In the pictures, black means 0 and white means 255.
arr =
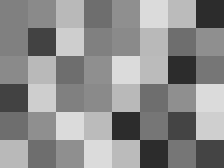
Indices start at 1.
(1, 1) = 128
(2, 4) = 128
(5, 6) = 118
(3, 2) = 185
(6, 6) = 44
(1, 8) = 44
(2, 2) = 66
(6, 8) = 68
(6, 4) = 219
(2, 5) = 138
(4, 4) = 138
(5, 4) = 187
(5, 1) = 110
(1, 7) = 187
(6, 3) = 143

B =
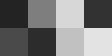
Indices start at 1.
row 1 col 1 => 35
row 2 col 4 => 227
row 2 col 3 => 193
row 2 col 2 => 44

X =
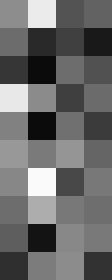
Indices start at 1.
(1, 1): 141
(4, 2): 139
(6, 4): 101
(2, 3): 64
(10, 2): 124
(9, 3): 136
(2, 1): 108
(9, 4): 121
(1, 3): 83
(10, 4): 50
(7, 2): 250

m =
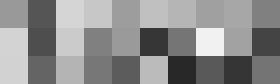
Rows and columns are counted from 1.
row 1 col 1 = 153
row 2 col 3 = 203
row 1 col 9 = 167
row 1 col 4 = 199
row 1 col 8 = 160
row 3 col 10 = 116
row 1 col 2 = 85
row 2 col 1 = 211
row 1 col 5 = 157
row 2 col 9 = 162

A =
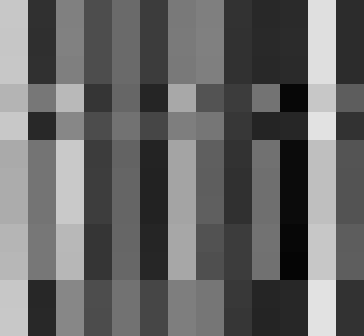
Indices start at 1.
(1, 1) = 199
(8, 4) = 61
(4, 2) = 119
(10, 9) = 60
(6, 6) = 35
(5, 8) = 118
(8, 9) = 48
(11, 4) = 77
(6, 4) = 60
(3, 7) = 121
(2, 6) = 60
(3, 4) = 77
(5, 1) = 200
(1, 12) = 223
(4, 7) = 168
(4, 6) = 37
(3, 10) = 40
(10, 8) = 79
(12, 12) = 226
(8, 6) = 34
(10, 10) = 113
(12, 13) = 50
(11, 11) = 39
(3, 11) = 42
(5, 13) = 50
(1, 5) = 106
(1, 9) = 50
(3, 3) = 127
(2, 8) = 128
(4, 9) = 60
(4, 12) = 199
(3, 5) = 106
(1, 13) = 44
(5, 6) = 70
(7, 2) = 116
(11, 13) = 50

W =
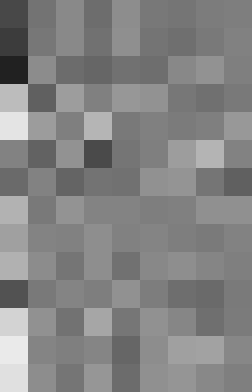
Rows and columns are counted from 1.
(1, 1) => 72
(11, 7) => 110
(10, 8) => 133
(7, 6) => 145
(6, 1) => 130
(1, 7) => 117
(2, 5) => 143
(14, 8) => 136
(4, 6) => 146
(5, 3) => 127
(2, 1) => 60
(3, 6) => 110
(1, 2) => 115
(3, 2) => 140
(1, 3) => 137
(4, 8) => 112
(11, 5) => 145
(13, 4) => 133
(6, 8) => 180
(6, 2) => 98
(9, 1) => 160
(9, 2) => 131
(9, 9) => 130
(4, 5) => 151
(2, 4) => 113
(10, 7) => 142
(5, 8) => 127
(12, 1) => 211
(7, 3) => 100
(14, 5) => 108
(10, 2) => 140
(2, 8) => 121
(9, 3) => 129
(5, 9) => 152
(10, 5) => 113
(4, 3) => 157

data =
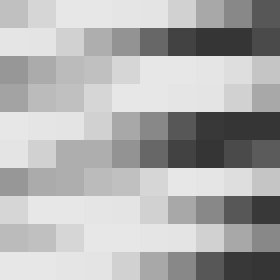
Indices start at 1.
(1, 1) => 192
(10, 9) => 56
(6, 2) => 209
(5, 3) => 228
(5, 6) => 136
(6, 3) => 174
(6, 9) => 74
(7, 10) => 197
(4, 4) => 214
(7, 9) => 222
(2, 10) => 74
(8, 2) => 231
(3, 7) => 231
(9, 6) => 229
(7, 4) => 187
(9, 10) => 136
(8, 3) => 231
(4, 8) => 228
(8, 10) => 56
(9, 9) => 168
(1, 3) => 231
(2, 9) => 53
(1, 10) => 87
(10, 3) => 229
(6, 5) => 147
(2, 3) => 209
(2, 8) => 53
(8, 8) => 136
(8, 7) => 168
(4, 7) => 229
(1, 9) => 136

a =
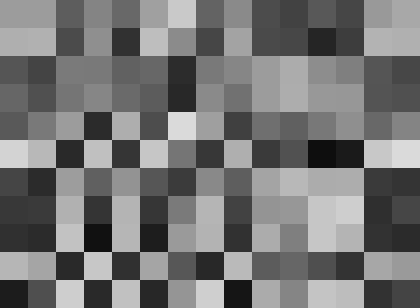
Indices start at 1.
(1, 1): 156
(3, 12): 141
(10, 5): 48
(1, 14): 153
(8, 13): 206
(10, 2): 165
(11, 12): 196
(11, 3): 206
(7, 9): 94
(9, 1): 48
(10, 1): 182
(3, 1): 85
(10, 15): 154
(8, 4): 52
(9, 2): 43
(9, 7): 154
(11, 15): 68
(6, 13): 26
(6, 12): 14
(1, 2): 156
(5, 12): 120
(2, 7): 139
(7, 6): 86
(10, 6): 165
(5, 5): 174
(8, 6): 54
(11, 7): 149
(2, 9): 163
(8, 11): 151
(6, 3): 41
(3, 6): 103
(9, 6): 29
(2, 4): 143
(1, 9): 138
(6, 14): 200
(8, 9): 66
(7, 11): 184

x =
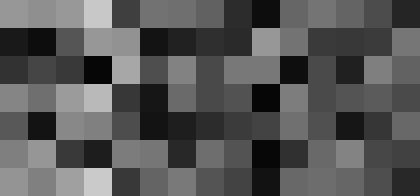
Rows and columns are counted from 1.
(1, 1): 151
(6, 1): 127
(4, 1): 133
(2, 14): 59
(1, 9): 44
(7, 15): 40
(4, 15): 74
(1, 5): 63
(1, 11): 102
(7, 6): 100
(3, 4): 6
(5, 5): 77
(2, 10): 151
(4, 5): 55
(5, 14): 54
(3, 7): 130
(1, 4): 200
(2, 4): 151
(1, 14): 76
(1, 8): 97
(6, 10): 7
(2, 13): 56
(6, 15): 65
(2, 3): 85
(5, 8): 44
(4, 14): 91
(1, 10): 13
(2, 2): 13
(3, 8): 73
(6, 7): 40

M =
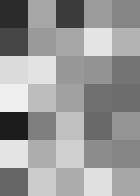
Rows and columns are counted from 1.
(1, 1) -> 43
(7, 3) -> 172
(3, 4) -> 147
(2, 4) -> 228
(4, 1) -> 239
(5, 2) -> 127
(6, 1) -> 228
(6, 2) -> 173
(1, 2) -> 166
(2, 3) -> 166
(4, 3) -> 161
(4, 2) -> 189

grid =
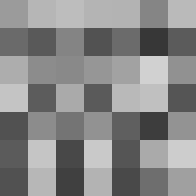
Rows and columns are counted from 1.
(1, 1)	155
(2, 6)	55
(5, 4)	146
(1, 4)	180
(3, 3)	137
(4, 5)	185
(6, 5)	85
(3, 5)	162
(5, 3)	116
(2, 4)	82
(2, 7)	91
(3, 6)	209
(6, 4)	201
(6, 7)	205
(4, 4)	90
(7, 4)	179
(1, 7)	186
